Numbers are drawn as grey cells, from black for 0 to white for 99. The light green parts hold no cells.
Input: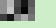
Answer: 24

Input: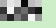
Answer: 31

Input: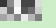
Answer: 97

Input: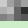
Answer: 39

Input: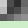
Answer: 30

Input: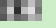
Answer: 18

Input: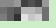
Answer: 31

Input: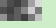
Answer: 36

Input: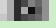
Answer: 17
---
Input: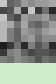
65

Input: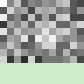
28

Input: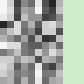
69

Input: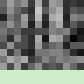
18

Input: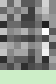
53

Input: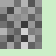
59

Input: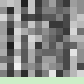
55

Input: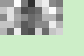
47
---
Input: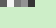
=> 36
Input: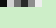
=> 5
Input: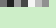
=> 45
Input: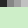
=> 15
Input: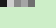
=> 10
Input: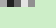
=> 66
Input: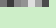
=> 46
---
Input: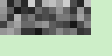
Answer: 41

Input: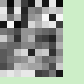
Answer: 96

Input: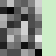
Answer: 53

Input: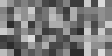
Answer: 50

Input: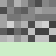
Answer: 46
